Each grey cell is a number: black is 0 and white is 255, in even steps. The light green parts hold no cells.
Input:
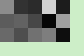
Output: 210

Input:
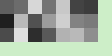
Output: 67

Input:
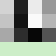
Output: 235

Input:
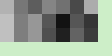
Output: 73

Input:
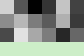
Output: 196

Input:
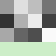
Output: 190
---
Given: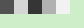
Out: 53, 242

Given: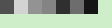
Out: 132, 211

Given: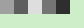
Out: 222, 222

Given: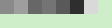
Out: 116, 217

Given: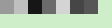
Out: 107, 212

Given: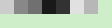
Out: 25, 225

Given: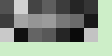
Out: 155, 209

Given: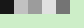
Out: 156, 224

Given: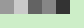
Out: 99, 202
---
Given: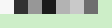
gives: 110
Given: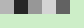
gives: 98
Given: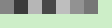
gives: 118
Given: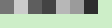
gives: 45
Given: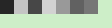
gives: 118
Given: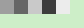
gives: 236
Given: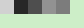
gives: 124
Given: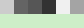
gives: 164
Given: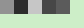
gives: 91
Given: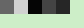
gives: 38
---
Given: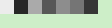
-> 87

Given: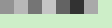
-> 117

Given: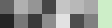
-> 70

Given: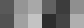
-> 68

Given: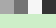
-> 169

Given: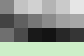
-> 39

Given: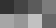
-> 91

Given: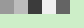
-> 153

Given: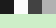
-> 177

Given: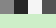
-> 133
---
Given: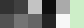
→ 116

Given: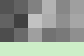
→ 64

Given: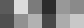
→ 145

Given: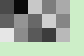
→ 148

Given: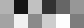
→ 240

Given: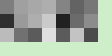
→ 154
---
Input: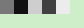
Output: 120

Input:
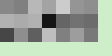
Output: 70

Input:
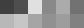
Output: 184

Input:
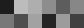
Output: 120

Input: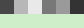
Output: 71

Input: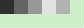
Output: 47
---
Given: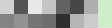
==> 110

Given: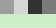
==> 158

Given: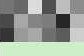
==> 167

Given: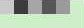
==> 60

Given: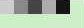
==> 137

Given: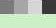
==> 122

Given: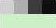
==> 207
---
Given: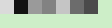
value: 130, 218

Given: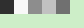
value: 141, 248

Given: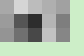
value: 45, 213

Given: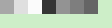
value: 53, 251

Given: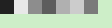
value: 93, 232

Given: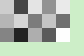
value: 124, 254

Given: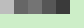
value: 116, 189

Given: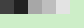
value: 167, 227
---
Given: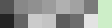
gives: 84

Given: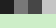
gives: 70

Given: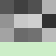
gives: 64

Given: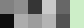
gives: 53

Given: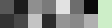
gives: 28

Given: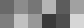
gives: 78
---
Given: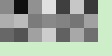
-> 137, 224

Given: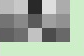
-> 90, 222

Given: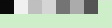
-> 213, 240

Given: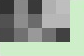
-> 107, 190

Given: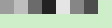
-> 34, 229

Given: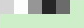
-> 150, 253
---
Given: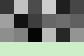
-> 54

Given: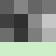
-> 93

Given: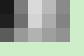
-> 25

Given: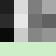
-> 31

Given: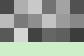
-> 73

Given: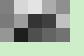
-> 128

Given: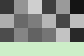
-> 55
